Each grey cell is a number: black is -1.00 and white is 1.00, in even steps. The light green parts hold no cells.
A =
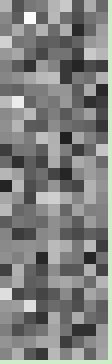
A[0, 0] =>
0.41
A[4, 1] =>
0.31
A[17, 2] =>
-0.12
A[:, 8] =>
[-0.18, 0.00, 0.25, 0.29, 0.43, -0.52, 0.38, -0.68, -0.52, -0.41, -0.58, -0.23, 0.54, -0.17, 0.11, 0.16, 0.07, 0.02, 0.00, -0.33, -0.51, -0.12, -0.47, 0.42, 0.12, -0.27, -0.24, 0.21, 0.24, 0.28]
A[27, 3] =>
-0.09
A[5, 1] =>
-0.29
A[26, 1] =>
-0.07
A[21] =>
[0.13, 0.00, 0.17, -0.69, 0.45, 0.01, -0.06, -0.71, -0.12]
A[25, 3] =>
-0.32
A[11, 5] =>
-0.75
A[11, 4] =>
0.38
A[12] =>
[-0.52, -0.08, -0.06, -0.28, 0.40, -0.01, -0.54, -0.19, 0.54]
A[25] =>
[0.20, 0.23, 0.75, -0.32, -0.16, -0.22, -0.39, 0.01, -0.27]
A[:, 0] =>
[0.41, 0.07, -0.01, 0.64, 0.19, 0.00, 0.05, -0.18, 0.47, 0.08, 0.13, 0.08, -0.52, -0.16, 0.43, -0.72, 0.31, 0.45, -0.28, 0.04, 0.08, 0.13, -0.49, 0.08, 0.74, 0.20, 0.13, -0.01, 0.16, 0.04]
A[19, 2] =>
-0.45
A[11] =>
[0.08, 0.14, -0.03, 0.50, 0.38, -0.75, 0.30, 0.01, -0.23]
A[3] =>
[0.64, -0.09, -0.04, -0.28, -0.25, -0.39, -0.23, 0.19, 0.29]
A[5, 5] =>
-0.56
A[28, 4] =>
0.32
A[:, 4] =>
[0.41, 0.44, -0.16, -0.25, -0.10, 0.03, 0.49, 0.17, -0.07, -0.01, 0.10, 0.38, 0.40, 0.33, -0.47, 0.16, 0.63, 0.33, 0.12, 0.12, 0.46, 0.45, 0.10, 0.25, -0.31, -0.16, 0.36, 0.28, 0.32, 0.44]
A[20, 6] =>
-0.06
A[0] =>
[0.41, -0.35, -0.07, -0.01, 0.41, 0.58, -0.32, 0.35, -0.18]
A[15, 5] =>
-0.35
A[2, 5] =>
0.36
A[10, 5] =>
-0.12
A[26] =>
[0.13, -0.07, -0.39, -0.60, 0.36, -0.21, 0.34, -0.15, -0.24]
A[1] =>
[0.07, -0.27, 0.97, -0.27, 0.44, -0.13, -0.39, -0.10, 0.00]
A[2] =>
[-0.01, 0.33, -0.04, 0.40, -0.16, 0.36, -0.68, -0.21, 0.25]

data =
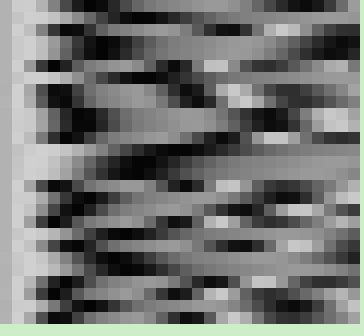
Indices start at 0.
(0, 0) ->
0.40
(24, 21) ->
-0.54
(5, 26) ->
0.09
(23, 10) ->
0.07
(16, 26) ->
-0.26
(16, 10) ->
-0.26
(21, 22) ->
0.20
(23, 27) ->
-0.63
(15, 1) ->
0.63
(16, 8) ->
-0.80
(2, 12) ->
0.16
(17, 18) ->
-0.60
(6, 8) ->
-0.44
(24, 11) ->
0.12
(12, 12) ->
-0.81
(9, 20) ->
-0.60
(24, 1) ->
0.62
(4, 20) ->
0.19
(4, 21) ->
0.12
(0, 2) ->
0.61
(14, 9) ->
-0.83
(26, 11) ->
0.20
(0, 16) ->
0.15
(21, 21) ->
0.20
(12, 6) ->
0.39
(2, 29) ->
-0.64
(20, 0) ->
0.40
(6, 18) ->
-0.15
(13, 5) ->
0.33
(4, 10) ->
-0.66
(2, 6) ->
-0.90
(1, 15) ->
-0.52
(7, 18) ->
0.34
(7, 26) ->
-0.30
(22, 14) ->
-0.44
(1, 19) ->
-0.04
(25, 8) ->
-0.85
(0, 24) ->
-0.85
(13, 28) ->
0.21
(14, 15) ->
-0.37

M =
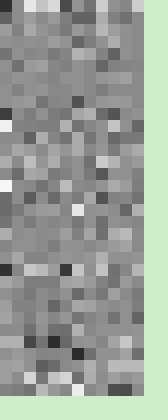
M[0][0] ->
-0.63
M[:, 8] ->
[0.61, 0.36, 0.43, 0.14, 0.03, -0.20, 0.17, -0.02, 0.18, -0.15, 0.14, 0.14, 0.17, 0.59, -0.32, 0.15, -0.36, 0.16, -0.14, -0.12, 0.14, 0.38, 0.51, 0.02, -0.07, 0.14, 0.10, 0.14, 0.06, 0.14, 0.14, 0.10, 0.16]
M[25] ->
[0.23, 0.03, 0.03, 0.09, -0.20, 0.03, 0.31, 0.27, 0.14, 0.09, 0.13, -0.02]
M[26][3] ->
0.18
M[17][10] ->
-0.20
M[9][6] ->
0.30
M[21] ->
[0.13, 0.30, 0.04, 0.04, 0.12, 0.17, 0.13, 0.17, 0.38, 0.14, 0.13, 0.15]
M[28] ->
[0.38, 0.39, -0.44, -0.09, -0.65, -0.18, 0.14, 0.16, 0.06, 0.29, 0.56, 0.17]
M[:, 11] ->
[0.61, 0.08, 0.08, 0.08, 0.08, 0.06, 0.08, 0.08, 0.08, 0.14, -0.19, -0.05, 0.33, 0.20, 0.00, -0.02, -0.10, 0.38, 0.06, 0.08, 0.08, 0.15, 0.42, 0.08, -0.05, -0.02, -0.21, 0.16, 0.17, -0.13, 0.45, 0.20, 0.08]
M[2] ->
[0.22, 0.02, 0.32, 0.16, 0.09, -0.04, 0.19, 0.07, 0.43, 0.23, 0.13, 0.08]
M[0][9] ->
0.14
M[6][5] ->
0.13
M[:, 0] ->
[-0.63, -0.23, 0.22, 0.13, -0.09, 0.13, 0.09, 0.13, 0.13, -0.51, 0.88, 0.09, 0.13, 0.35, 0.08, 0.93, -0.15, -0.16, -0.09, 0.35, 0.06, 0.13, -0.61, 0.30, 0.13, 0.23, 0.28, 0.09, 0.38, 0.13, 0.23, 0.23, 0.02]
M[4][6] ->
0.40
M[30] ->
[0.23, 0.26, 0.13, -0.26, -0.16, 0.08, 0.13, 0.37, 0.14, 0.46, 0.45, 0.45]
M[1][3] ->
0.09
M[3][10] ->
0.12
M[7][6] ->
0.13
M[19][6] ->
0.01
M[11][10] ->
-0.06
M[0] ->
[-0.63, 0.10, 0.81, 0.54, 0.70, -0.42, 0.15, -0.10, 0.61, 0.14, 0.06, 0.61]
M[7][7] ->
0.07
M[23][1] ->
0.20
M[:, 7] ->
[-0.10, -0.22, 0.07, -0.02, 0.30, 0.07, 0.07, 0.07, 0.06, 0.38, 0.06, -0.08, 0.07, -0.11, -0.04, 0.06, 0.32, 0.14, 0.13, 0.29, 0.07, 0.17, 0.14, 0.21, 0.08, 0.27, 0.04, 0.07, 0.16, -0.12, 0.37, 0.36, 0.07]
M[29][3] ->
0.04
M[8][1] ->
0.18
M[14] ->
[0.08, -0.15, 0.31, 0.27, -0.04, 0.02, 0.13, -0.04, -0.32, 0.14, 0.13, 0.00]
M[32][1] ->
-0.02
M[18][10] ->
0.10
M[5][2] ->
0.21
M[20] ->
[0.06, 0.13, 0.13, 0.09, -0.01, 0.14, 0.13, 0.07, 0.14, 0.21, 0.28, 0.08]
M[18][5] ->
0.09
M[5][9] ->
0.02
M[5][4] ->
0.06
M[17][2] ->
0.13

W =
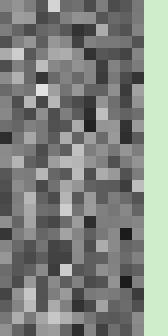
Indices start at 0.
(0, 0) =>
0.07
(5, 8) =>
-0.50
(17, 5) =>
0.61
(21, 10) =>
-0.16
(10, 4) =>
-0.37
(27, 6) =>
-0.64
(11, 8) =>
-0.17
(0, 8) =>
-0.01
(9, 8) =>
0.50
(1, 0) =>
-0.19
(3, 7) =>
0.01
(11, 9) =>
0.21
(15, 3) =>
-0.43
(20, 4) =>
-0.47
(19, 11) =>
0.12
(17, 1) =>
0.01
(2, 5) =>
-0.31
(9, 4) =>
-0.39
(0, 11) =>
-0.06
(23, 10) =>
-0.78
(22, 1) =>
-0.32
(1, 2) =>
0.21
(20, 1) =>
-0.18
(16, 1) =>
-0.01
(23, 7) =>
-0.41
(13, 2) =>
-0.23
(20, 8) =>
0.35
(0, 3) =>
-0.32
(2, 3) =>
-0.19
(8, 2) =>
0.43
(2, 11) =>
0.03
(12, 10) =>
0.17
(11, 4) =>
-0.29
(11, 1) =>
-0.08
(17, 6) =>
-0.10

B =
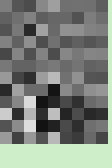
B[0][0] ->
-0.01
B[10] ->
[-0.35, 0.09, 0.73, -0.86, -0.74, -0.42, -0.64, -0.13, -0.07]
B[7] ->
[-0.68, 0.26, -0.16, -0.16, -0.84, 0.08, -0.14, 0.12, 0.18]
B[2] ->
[-0.35, -0.06, -0.68, 0.27, -0.18, 0.14, 0.12, 0.02, -0.01]
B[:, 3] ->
[0.07, -0.26, 0.27, -0.39, 0.03, -0.11, 0.23, -0.16, -0.85, -0.64, -0.86, -0.36]
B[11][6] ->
-0.54
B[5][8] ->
-0.20
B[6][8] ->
-0.35
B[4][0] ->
-0.44
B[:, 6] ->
[-0.11, -0.36, 0.12, -0.25, -0.06, -0.09, 0.14, -0.14, -0.62, -0.40, -0.64, -0.54]
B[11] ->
[0.21, -0.49, 0.19, -0.36, 0.44, -0.46, -0.54, -0.18, -0.46]
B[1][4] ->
-0.19
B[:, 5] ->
[-0.12, -0.19, 0.14, -0.34, 0.06, -0.17, -0.11, 0.08, -0.43, -0.72, -0.42, -0.46]
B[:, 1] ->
[-0.33, -0.12, -0.06, -0.24, 0.04, -0.22, -0.47, 0.26, 0.06, -0.65, 0.09, -0.49]
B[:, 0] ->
[-0.01, -0.24, -0.35, 0.02, -0.44, -0.06, 0.20, -0.68, -0.31, 0.60, -0.35, 0.21]
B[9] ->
[0.60, -0.65, 0.43, -0.64, 0.49, -0.72, -0.40, -0.69, -0.63]
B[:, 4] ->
[0.25, -0.19, -0.18, -0.11, -0.40, -0.05, 0.46, -0.84, -0.70, 0.49, -0.74, 0.44]
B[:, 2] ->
[-0.40, 0.02, -0.68, 0.12, -0.37, -0.22, -0.64, -0.16, 0.71, 0.43, 0.73, 0.19]

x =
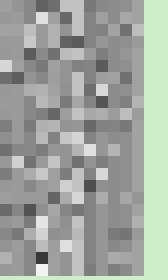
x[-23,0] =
0.24
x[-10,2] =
-0.10
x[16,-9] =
0.20
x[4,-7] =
0.47
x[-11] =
[-0.11, 0.05, 0.07, -0.02, 0.17, 0.15, 0.41, 0.75, 0.18, 0.41, 0.12, 0.27]
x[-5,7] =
0.03
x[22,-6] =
0.52
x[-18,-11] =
0.25
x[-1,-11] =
0.21
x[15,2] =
0.07
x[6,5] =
0.15
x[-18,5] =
0.15
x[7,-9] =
0.39
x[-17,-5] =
0.03
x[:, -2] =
[0.12, 0.31, -0.12, 0.12, 0.17, 0.12, -0.12, 0.12, 0.00, 0.48, -0.05, 0.12, 0.12, 0.12, 0.12, 0.12, 0.30, 0.12, 0.12, -0.08, 0.12, 0.30, 0.08]
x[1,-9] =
0.75
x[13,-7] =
0.15
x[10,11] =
0.27
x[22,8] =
0.18
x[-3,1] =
0.22
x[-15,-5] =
0.03
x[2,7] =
0.03
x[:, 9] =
[0.10, 0.10, 0.27, 0.10, 0.10, 0.10, 0.26, 0.10, 0.10, 0.22, 0.03, 0.10, 0.41, 0.10, 0.10, 0.10, 0.10, 0.10, 0.10, -0.04, 0.07, 0.33, -0.01]
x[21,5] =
0.15
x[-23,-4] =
0.07
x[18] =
[0.16, 0.21, -0.04, 0.79, 0.25, 0.12, 0.52, 0.03, 0.18, 0.10, 0.12, 0.38]
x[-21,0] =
0.27
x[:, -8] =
[-0.14, 0.25, 0.39, 0.39, -0.11, 0.25, 0.24, 0.26, 0.32, -0.20, 0.41, 0.02, 0.17, 0.53, 0.25, 0.25, -0.21, 0.30, 0.25, 0.12, 0.24, 0.25, 0.25]
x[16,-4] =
0.35
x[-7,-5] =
0.03
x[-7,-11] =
0.21
